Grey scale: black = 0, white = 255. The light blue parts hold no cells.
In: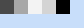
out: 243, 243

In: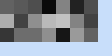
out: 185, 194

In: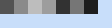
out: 157, 189

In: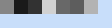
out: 209, 209

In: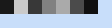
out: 129, 202

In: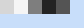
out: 126, 245

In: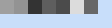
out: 94, 220
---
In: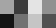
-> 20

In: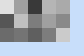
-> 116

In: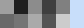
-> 117

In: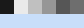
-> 192

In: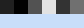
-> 82

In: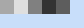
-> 223

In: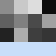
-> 34

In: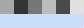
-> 118

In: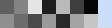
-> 154
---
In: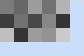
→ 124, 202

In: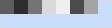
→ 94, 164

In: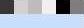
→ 55, 126

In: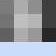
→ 124, 39

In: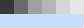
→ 55, 231

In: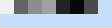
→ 240, 75

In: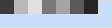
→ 59, 37

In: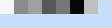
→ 246, 191

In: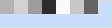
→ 179, 99

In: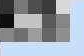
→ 49, 143
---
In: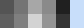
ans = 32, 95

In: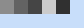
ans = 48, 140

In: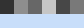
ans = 121, 50

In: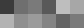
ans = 167, 179

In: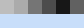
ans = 97, 189

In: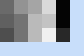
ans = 4, 78

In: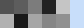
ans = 197, 177

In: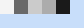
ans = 26, 244

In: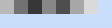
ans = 218, 185
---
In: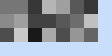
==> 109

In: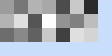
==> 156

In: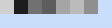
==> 143

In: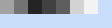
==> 115

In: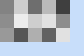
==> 153

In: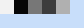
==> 119

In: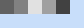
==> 129

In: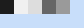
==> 154
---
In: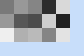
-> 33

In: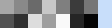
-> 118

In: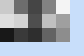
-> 159

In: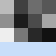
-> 166

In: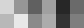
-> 106

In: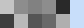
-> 41

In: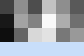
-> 111

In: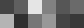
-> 106

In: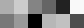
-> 249

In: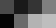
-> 127
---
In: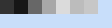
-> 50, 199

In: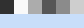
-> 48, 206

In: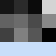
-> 21, 2

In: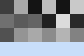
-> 62, 130

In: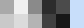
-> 169, 23

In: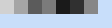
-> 209, 134

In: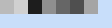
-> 186, 165
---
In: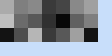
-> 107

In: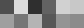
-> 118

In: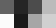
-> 26

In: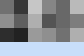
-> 95

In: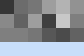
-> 98

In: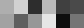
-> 95
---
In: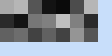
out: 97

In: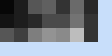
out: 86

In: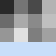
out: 150

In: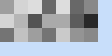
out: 116

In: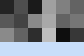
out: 138

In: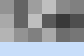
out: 180

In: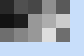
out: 110
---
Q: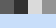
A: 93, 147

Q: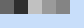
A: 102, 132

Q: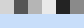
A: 212, 138

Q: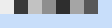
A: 237, 88

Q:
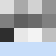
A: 221, 191

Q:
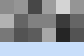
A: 140, 83

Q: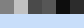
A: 128, 44

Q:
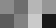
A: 139, 25

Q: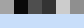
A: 163, 143
